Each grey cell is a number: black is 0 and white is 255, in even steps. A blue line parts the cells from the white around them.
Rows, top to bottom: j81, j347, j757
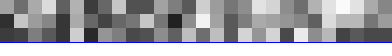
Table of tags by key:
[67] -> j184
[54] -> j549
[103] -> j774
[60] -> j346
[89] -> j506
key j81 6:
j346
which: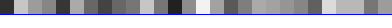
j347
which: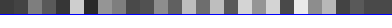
j757

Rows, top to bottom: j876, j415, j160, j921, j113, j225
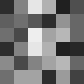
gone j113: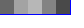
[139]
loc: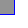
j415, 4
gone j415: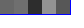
[95]
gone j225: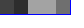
[155]

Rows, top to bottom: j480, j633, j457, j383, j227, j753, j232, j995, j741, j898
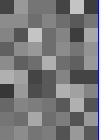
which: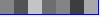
j457
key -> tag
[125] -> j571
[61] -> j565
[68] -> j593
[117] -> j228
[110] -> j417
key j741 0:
j228
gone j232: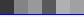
[76]
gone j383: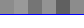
[110]
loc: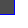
j232, 2
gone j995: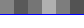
[103]
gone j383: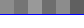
[147]

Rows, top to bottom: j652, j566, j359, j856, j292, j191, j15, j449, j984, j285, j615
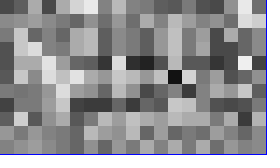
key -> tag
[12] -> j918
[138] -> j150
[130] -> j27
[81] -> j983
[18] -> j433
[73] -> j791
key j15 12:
j27
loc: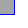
j856, 14
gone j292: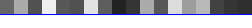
[73]
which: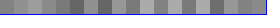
j615
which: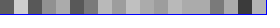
j984
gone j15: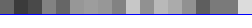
[116]
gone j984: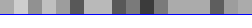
[179]

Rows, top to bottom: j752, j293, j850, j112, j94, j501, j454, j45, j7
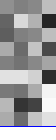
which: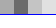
j7
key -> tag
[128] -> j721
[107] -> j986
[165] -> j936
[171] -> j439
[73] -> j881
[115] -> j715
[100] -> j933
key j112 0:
j439
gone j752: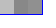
[128]
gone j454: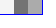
[121]
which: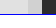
j501
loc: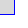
j293, 1

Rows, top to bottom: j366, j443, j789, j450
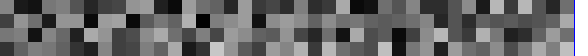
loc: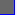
j789, 4
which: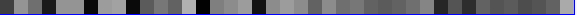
j443
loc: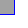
j443, 8

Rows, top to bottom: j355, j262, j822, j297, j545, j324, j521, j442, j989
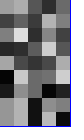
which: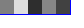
j822
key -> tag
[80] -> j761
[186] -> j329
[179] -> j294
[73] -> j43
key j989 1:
j294
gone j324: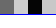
[113]
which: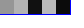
j989
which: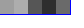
j355
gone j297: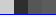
[39]

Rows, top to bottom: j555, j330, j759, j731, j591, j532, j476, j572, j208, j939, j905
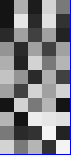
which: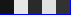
j330
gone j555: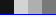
[28]
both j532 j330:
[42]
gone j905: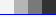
[211]
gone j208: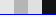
[237]
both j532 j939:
[42]
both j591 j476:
[211]

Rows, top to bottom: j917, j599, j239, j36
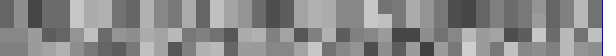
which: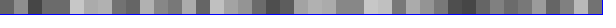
j599
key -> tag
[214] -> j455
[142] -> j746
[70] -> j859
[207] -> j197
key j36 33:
j197

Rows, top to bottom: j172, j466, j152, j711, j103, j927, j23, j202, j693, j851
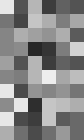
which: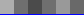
j851
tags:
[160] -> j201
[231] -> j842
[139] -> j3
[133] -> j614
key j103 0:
j201
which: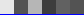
j172
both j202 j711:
[139]
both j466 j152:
[174]
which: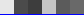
j693

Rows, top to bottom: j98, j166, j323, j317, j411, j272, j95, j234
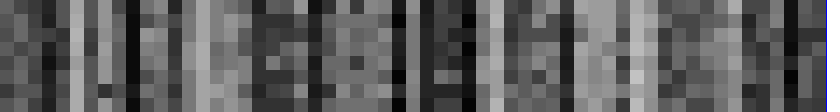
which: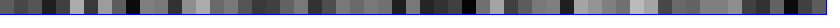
j317
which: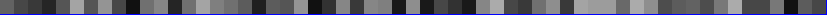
j98
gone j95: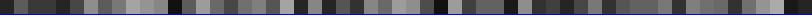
[43]
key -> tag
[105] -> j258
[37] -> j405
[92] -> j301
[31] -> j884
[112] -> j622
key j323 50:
j258

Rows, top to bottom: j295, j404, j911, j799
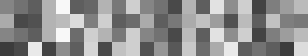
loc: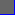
j295, 6
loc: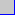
j799, 13

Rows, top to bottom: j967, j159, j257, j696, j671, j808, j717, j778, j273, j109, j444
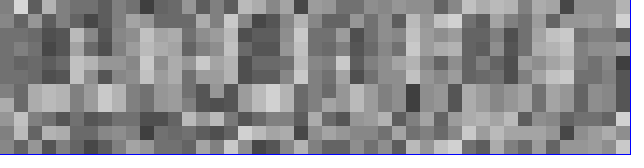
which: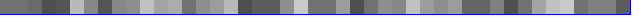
j257
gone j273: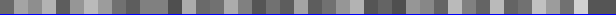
[121]

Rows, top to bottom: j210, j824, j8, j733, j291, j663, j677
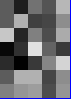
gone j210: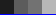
[84]
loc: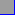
j677, 2

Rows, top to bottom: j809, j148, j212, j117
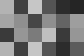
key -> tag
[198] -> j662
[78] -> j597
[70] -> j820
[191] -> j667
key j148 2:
j820
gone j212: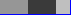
[123]

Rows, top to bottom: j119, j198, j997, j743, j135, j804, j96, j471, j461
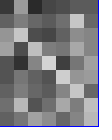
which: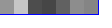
j997
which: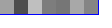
j743

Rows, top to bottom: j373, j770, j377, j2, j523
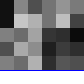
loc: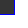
j377, 3
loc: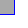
j2, 1
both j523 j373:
[79]
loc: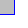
j770, 4

